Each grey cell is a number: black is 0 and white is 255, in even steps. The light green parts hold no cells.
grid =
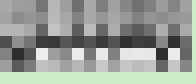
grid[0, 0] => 169
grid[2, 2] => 168
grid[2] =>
[181, 180, 168, 100, 195, 174, 93, 187, 103, 173, 111, 90, 110, 174, 111, 170]
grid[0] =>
[169, 157, 156, 117, 183, 158, 111, 168, 125, 161, 134, 112, 128, 156, 132, 161]
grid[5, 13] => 100
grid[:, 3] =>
[117, 141, 100, 60, 237, 192]
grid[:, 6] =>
[111, 131, 93, 67, 235, 183]
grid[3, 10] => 48
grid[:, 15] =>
[161, 154, 170, 108, 101, 134]
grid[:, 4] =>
[183, 185, 195, 57, 158, 185]
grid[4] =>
[130, 45, 85, 237, 158, 137, 235, 119, 233, 127, 230, 232, 231, 46, 235, 101]
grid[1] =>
[163, 140, 149, 141, 185, 167, 131, 168, 151, 167, 152, 130, 148, 141, 150, 154]
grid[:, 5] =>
[158, 167, 174, 86, 137, 160]
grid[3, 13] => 136
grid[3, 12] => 59
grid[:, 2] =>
[156, 149, 168, 116, 85, 123]
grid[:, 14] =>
[132, 150, 111, 49, 235, 198]

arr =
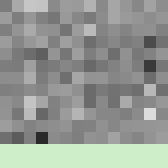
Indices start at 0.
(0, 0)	124
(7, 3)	132
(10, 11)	148
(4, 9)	110
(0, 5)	156
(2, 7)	186
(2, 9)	142
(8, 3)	166
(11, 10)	141
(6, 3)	124
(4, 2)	109
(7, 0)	127
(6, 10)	138
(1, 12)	141
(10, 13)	151
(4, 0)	142
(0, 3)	195
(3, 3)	161
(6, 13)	142
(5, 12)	58
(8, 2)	195
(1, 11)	149
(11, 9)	162
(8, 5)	142
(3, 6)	144
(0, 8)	137
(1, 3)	129
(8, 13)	151
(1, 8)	140
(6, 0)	141
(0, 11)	135
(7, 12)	184
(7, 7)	107
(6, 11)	146

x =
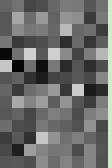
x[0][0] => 100
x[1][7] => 59
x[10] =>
[109, 77, 74, 120, 104, 95, 81, 145, 72]
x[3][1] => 57
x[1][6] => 142
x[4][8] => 182
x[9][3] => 105
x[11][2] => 49
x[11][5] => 111
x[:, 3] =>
[78, 154, 124, 77, 89, 14, 28, 122, 156, 105, 120, 198, 132, 140]
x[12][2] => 156
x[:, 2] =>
[70, 109, 119, 70, 208, 110, 49, 109, 132, 69, 74, 49, 156, 79]
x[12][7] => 134
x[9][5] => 115
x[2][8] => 60
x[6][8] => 135
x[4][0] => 7
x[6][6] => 88
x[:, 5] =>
[123, 149, 185, 45, 138, 42, 73, 55, 147, 115, 95, 111, 120, 132]
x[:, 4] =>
[104, 99, 103, 97, 208, 121, 67, 154, 93, 127, 104, 146, 118, 107]
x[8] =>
[90, 169, 132, 156, 93, 147, 84, 60, 125]
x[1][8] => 121
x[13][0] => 85
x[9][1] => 100
